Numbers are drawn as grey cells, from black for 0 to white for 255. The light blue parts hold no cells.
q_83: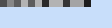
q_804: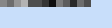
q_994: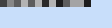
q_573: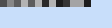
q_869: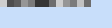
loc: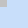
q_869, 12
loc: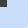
q_994, 1

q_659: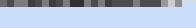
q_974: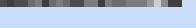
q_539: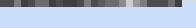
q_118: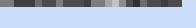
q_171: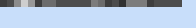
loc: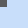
q_539, 15
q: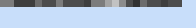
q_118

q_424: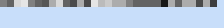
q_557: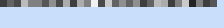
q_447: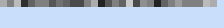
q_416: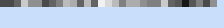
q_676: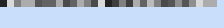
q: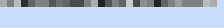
q_447
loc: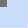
q_447, 9
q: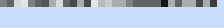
q_424
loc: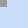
q_447, 26
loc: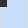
q_447, 4

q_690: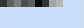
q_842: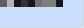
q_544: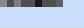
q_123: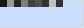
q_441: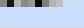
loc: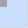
q_690, 8
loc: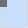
q_842, 6
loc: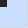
q_123, 3
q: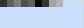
q_690
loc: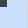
q_123, 5

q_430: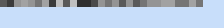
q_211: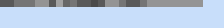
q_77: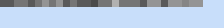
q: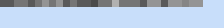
q_77
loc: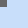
q_211, 10
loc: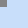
q_77, 27
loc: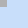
q_77, 17

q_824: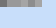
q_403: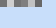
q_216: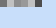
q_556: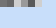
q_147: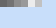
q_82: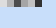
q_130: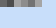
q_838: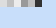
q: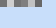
q_403
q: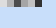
q_82
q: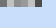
q_216
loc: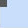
q_556, 5
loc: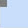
q_403, 4
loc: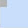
q_82, 2

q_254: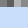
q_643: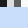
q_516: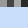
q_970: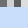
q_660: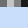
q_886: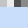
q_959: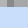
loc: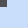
q_886, 3
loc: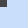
q_516, 2
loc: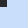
q_516, 4

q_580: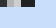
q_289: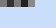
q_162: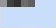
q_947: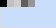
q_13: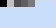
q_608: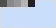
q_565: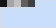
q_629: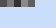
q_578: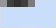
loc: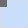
q_162, 4
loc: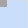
q_565, 2
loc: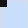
q_565, 1

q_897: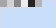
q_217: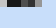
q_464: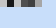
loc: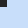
q_897, 5
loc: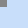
q_897, 3
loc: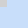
q_897, 2
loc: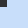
q_217, 5
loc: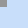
q_217, 6

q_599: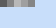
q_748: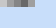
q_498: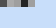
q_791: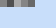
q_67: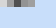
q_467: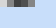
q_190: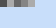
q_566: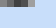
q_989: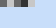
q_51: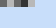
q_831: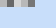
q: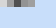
q_67
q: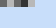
q_51
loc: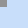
q_67, 4
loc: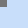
q_831, 5
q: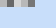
q_831
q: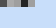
q_498
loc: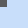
q_599, 1

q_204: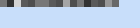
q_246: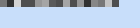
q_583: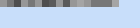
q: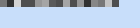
q_246
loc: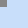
q_246, 14
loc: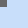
q_204, 17

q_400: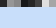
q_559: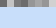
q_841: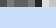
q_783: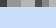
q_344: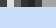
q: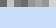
q_559
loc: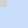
q_559, 8
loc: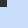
q_344, 4

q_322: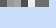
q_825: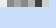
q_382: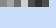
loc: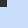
q_382, 6
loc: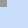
q_322, 2
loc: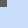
q_322, 1
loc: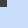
q_825, 6
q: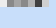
q_825
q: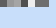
q_322

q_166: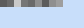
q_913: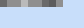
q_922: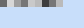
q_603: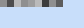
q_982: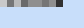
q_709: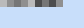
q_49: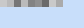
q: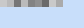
q_49
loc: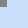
q_49, 5
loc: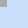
q_49, 9

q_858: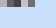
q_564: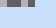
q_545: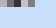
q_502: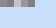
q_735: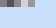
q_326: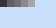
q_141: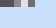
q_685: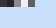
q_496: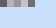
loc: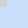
q_735, 4
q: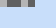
q_564
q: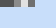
q_141
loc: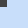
q_858, 3
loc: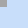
q_326, 5

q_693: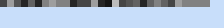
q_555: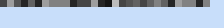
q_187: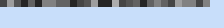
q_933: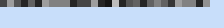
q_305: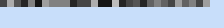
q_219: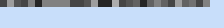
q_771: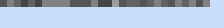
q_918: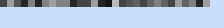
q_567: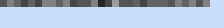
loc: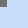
q_219, 28
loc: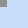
q_933, 30
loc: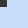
q_933, 25

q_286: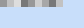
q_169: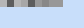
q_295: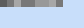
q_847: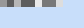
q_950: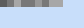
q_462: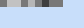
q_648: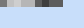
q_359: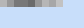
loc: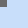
q_359, 5
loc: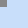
q_169, 7

